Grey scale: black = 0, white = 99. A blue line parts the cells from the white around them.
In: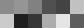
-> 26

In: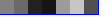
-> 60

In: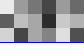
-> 60

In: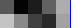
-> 67

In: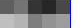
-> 28

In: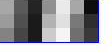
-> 91

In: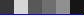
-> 56

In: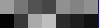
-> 56

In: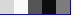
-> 48
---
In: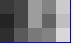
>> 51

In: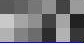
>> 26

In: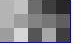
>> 24

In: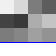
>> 48

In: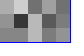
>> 62

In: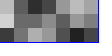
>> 73
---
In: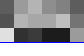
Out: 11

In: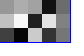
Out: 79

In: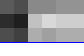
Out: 62

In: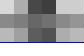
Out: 32

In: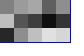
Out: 74

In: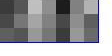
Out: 23

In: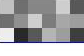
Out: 70

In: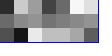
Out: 74

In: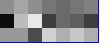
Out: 68

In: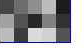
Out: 85
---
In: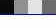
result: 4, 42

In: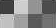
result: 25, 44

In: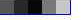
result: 33, 77

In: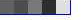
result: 38, 86

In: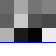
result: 41, 91

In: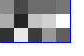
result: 54, 37

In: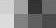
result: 81, 29

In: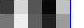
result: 23, 60

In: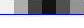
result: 93, 57
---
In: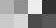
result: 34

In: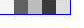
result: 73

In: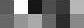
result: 22

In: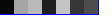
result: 21

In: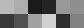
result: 18

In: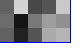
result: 28
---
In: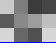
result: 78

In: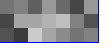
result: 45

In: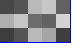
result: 28

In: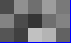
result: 29

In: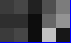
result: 23

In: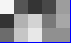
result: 95

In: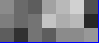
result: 54
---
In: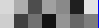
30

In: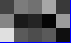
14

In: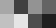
57

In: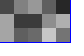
23

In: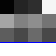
55

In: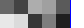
67

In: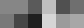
35

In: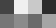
78
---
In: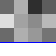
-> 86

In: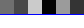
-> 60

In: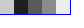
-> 92

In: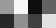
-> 15

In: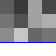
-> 45

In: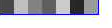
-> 79

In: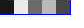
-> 27

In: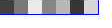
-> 71

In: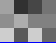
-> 55
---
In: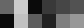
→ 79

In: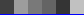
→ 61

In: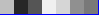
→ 15

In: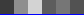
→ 55

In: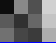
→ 53

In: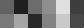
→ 12

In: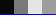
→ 47
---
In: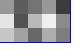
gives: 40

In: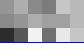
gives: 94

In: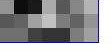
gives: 25

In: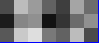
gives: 86

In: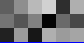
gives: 9

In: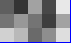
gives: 41

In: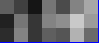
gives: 21

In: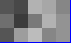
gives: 73
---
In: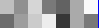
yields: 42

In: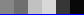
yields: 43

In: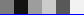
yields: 48

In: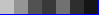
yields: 22

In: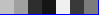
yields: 22

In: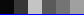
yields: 35

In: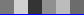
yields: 47
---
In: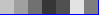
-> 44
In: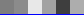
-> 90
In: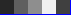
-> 55
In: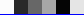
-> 40
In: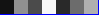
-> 29
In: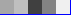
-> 25
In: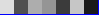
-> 67
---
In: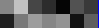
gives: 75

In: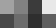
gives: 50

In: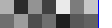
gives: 17

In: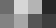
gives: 83

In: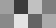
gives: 23

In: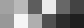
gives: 72

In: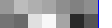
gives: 73
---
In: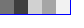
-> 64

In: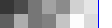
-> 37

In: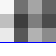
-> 34

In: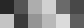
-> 28

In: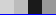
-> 73

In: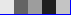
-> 61
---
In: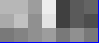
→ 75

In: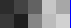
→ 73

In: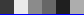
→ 54

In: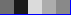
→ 53

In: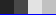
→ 28

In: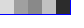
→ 62

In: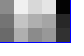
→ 84

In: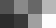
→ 62

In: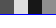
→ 32

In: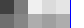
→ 85
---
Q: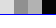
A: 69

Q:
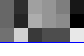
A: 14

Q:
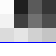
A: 25

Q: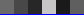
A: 28

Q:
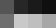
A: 15

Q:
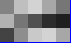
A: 26
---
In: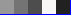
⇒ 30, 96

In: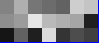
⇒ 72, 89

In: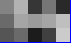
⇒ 60, 79

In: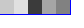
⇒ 23, 87

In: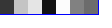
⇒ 7, 98

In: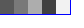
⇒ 67, 94

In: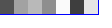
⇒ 55, 97

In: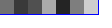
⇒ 66, 80

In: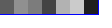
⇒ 26, 79
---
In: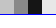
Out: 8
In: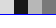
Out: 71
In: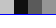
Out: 35
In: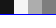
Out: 67
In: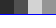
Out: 82
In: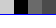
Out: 41
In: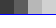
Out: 71
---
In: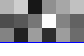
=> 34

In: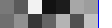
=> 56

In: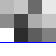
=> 26

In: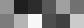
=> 70

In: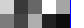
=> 27

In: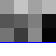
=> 37

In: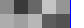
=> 62

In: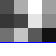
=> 26
